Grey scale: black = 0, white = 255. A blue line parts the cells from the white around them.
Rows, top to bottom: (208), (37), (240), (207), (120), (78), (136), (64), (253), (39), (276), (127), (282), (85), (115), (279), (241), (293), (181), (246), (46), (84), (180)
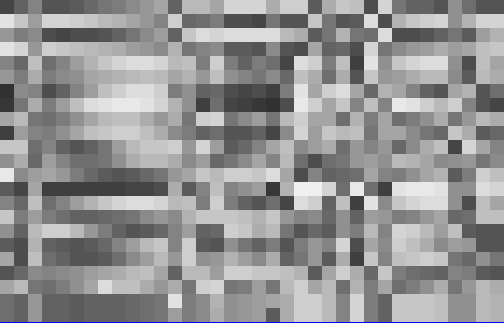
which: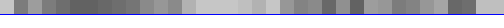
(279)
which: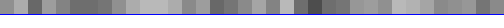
(127)
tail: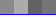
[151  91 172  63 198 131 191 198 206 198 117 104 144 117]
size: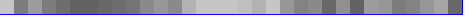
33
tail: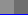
[84 84]
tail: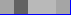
[212 212 212 172 206 206  91 172 198 191  77 212 117  98  98  84 144 110
  84  84]

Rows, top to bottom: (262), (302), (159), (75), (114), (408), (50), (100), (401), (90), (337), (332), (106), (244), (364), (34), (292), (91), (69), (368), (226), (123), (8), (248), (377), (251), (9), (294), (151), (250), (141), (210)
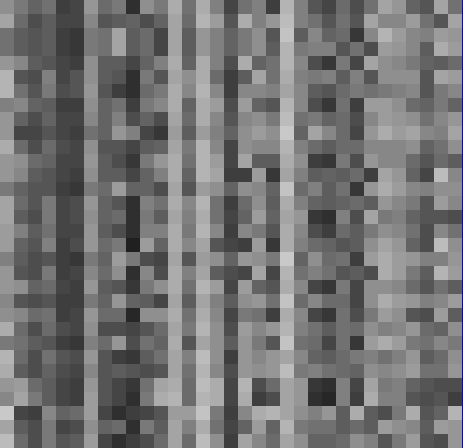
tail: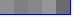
[ 99 143]
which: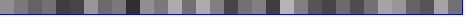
(262)
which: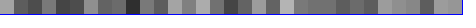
(141)
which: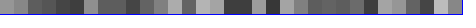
(106)
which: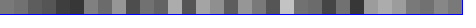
(377)

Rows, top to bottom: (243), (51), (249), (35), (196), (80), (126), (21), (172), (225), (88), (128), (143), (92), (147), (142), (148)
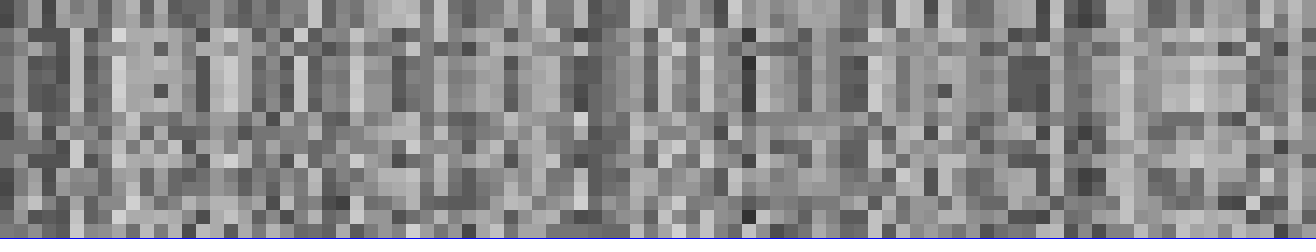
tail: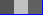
[117 208 171 171 179 171 137  77 171 193 164  97 137  77 130 179 104 117
 201 150 150  83 110 130 179 130 157 171 157  91 143 171 179 104  77  83
 117 143 150  97 193 137 110 193 143 137  50 193 157 137  97 157 130  91
  91 193 164 117 150 143 179 179 143 137 150  83  83  71 164 110 117 157
 164 193 143 150 171 186 193 171 179 171  83 110 137 171  97]
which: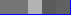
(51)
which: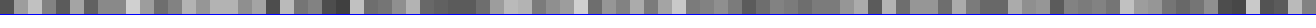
(147)
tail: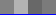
[130 157 171 179 179 123 186 117 104 123 130 164 137 179 123 117 171  83
 104 104 193 171 130 130 157 130  77 193 130 164 137 150 171 157 164 117
 104 143  91 179 186  77 193 143  91 123 157 164 179  71 186  97  64  97
 179 193 150 104 104 150 123 179 157 150 110 193 150 179 143]
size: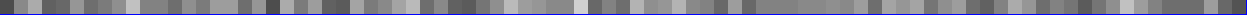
89

